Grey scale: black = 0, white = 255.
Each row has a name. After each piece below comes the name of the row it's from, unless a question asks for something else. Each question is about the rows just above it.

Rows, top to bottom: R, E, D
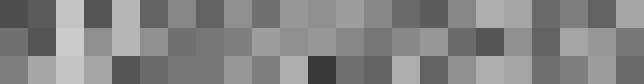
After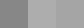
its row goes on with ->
[106 127  98 165]
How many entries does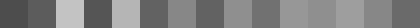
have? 15
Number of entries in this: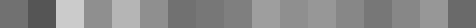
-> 17

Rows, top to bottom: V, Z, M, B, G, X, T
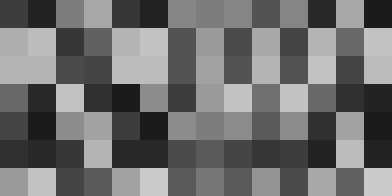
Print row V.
[ 61  35 125 168  55  35 133 125 133  83 133  41 168  27]
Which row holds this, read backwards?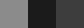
G

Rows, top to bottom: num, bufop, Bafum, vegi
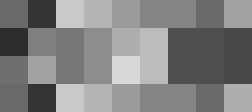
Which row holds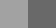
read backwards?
num
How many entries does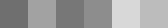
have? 6
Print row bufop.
[ 45 127 119 141 174 188  78  78  71]

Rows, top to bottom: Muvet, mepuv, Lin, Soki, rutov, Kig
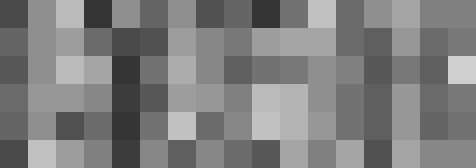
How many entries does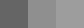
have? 3
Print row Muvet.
[ 74 143 186  53 143 101 143  81 101  53 114 193 107 143 165 128 128]
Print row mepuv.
[101 143 157 107  74  81 157 135 120 157 165 165 107  95 151 107 120]
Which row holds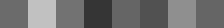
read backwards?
Muvet

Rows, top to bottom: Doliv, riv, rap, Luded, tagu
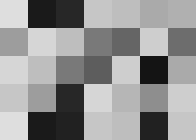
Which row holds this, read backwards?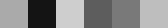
rap
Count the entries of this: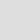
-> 1
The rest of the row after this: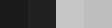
[ 33 198]
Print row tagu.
[222  26  33 198 190  33 198]
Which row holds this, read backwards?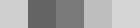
riv
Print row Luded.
[198 157  39 214 182 142 206]

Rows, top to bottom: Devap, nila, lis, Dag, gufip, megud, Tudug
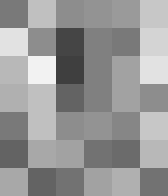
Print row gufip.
[121 192 141 147 134 199]
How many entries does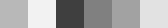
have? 6
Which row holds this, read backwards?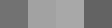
megud
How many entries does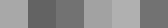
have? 6
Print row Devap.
[121 192 141 147 154 199]
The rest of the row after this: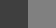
[162 226]

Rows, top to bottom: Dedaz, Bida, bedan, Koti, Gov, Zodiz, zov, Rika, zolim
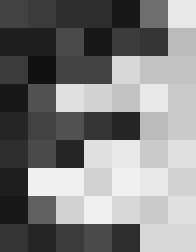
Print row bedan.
[ 59  17  66  66 216 195 195]
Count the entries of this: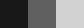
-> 3

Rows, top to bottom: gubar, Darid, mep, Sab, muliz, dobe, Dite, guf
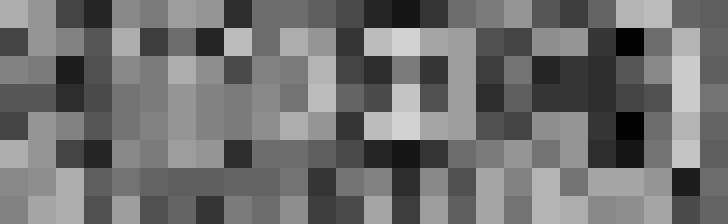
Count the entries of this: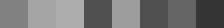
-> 8
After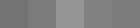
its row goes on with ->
[136 115 188 100  74 196  80 157  45  94  53  53  45  68  80 204 115]
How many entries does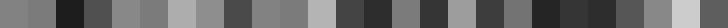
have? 26
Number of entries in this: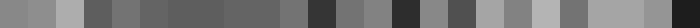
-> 25

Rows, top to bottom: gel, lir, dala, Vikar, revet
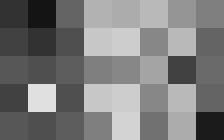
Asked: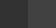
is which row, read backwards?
lir
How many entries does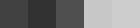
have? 5
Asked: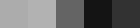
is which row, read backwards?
gel
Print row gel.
[ 50  20 100 178 172 185 149 127]

